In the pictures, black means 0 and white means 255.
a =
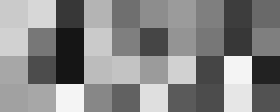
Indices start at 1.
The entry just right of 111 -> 141
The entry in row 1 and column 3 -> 55
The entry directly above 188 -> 202
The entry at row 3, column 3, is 21
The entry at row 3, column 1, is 167
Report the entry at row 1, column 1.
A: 202
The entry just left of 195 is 188
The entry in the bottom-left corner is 161
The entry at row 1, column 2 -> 215
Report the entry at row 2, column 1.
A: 209
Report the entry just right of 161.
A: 167

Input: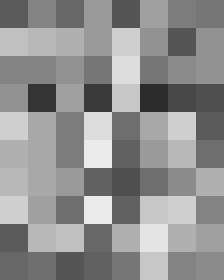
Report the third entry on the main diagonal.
146
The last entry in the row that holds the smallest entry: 79
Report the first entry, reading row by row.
91
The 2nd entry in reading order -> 131
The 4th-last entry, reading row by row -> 118
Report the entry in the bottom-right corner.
139
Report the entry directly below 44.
168
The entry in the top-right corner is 118
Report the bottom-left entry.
103
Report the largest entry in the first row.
160
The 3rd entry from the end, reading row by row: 199
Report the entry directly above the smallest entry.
118
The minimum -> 44
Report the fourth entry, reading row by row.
154
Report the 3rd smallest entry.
58
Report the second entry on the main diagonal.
184
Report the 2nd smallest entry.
52

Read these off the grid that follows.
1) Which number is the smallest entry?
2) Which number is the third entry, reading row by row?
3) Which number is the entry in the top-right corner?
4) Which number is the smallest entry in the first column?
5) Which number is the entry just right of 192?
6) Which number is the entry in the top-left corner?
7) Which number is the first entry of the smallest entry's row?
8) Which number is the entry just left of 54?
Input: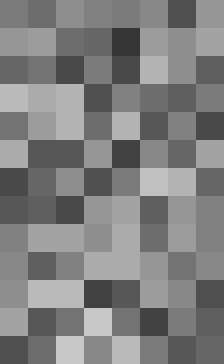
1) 54
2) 142
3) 150
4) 73
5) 179
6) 123
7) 150
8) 102

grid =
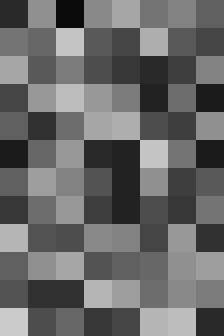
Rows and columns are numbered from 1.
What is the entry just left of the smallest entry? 144
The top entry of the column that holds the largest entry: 41
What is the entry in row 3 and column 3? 123
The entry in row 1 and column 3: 11
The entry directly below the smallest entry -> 196
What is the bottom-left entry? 203
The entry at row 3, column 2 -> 89
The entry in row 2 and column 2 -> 103
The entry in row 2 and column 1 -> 116
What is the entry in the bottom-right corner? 41
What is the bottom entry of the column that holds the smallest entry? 103
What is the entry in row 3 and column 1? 166
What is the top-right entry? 95
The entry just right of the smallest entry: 137

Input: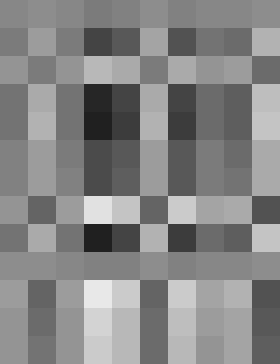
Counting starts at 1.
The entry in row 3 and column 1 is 148
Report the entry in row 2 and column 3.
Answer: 123
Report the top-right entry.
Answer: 141
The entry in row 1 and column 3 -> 135
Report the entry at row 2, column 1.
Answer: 123
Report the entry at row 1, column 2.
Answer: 141
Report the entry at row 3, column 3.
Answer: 148
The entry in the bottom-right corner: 94
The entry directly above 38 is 184
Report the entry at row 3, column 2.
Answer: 123
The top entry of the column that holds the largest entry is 123
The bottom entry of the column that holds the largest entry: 203
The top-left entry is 135
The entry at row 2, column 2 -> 156
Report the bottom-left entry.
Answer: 148
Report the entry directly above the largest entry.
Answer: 129
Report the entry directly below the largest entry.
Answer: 211
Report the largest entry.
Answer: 232
